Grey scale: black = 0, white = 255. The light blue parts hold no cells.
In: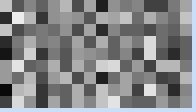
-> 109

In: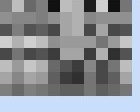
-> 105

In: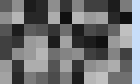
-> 111

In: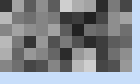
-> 81

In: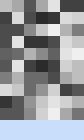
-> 168

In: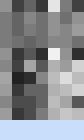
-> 198

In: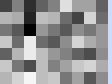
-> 88

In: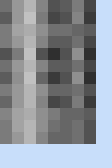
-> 112

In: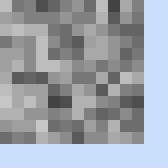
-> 159
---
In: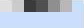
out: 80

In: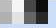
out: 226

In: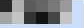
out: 18

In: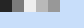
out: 238

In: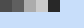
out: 172

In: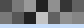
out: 97
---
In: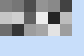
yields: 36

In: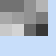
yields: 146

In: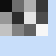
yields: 227

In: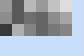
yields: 141

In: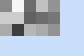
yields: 109

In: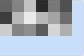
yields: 164
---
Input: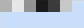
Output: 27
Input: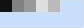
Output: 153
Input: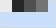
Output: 39
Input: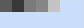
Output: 122
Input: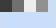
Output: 112
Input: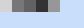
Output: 98
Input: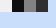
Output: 15
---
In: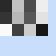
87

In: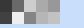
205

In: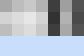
230

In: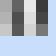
221

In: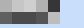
207

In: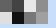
232

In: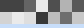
100

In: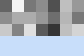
172

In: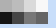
218
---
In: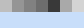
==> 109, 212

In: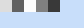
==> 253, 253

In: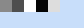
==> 255, 255

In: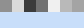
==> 113, 240

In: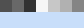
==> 246, 246

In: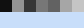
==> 119, 197

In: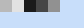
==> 27, 226

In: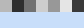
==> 205, 229

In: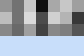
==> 76, 218

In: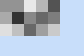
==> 136, 232
